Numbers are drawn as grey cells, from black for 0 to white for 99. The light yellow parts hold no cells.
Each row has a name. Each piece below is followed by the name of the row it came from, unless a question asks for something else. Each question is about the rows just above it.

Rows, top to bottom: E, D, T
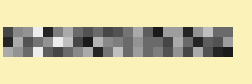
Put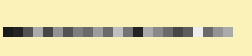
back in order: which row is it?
T
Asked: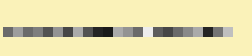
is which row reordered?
T
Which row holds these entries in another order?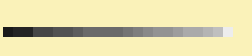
D
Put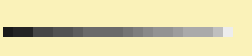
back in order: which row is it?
T
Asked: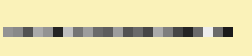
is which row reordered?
E
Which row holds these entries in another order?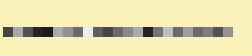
T
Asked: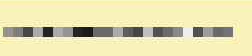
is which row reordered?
T

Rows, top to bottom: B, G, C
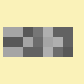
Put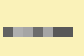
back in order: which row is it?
G
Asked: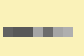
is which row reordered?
G
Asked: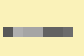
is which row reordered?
C
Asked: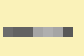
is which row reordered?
C
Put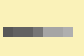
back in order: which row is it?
B
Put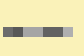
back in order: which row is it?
C
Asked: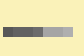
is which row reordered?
C

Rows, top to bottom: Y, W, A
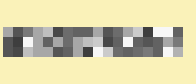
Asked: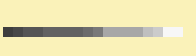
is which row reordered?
W
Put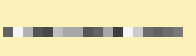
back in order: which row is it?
A
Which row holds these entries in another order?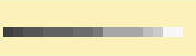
Y
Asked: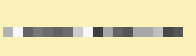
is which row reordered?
A
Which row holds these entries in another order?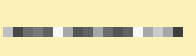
Y
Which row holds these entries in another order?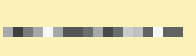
Y

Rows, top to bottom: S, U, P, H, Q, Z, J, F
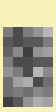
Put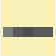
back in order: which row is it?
U
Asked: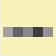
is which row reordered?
P
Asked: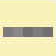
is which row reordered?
J
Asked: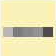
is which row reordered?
Q
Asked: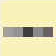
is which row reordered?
P
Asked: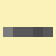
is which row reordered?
U

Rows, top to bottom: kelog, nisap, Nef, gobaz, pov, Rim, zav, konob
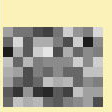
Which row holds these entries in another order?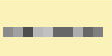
Rim
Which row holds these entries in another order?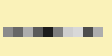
nisap
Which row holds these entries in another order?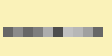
Rim

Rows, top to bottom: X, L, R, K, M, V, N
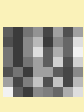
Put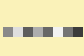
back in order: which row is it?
R
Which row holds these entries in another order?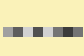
K
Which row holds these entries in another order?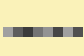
X
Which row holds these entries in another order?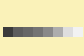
R

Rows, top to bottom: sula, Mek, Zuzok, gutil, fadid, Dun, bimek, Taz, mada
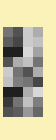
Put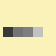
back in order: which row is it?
Taz
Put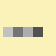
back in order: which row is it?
gutil
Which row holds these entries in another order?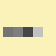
Dun
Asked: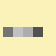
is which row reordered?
gutil

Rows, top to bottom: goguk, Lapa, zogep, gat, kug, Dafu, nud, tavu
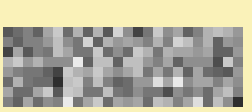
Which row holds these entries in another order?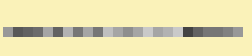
kug
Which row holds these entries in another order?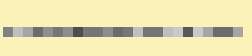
nud
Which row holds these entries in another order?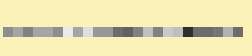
Dafu

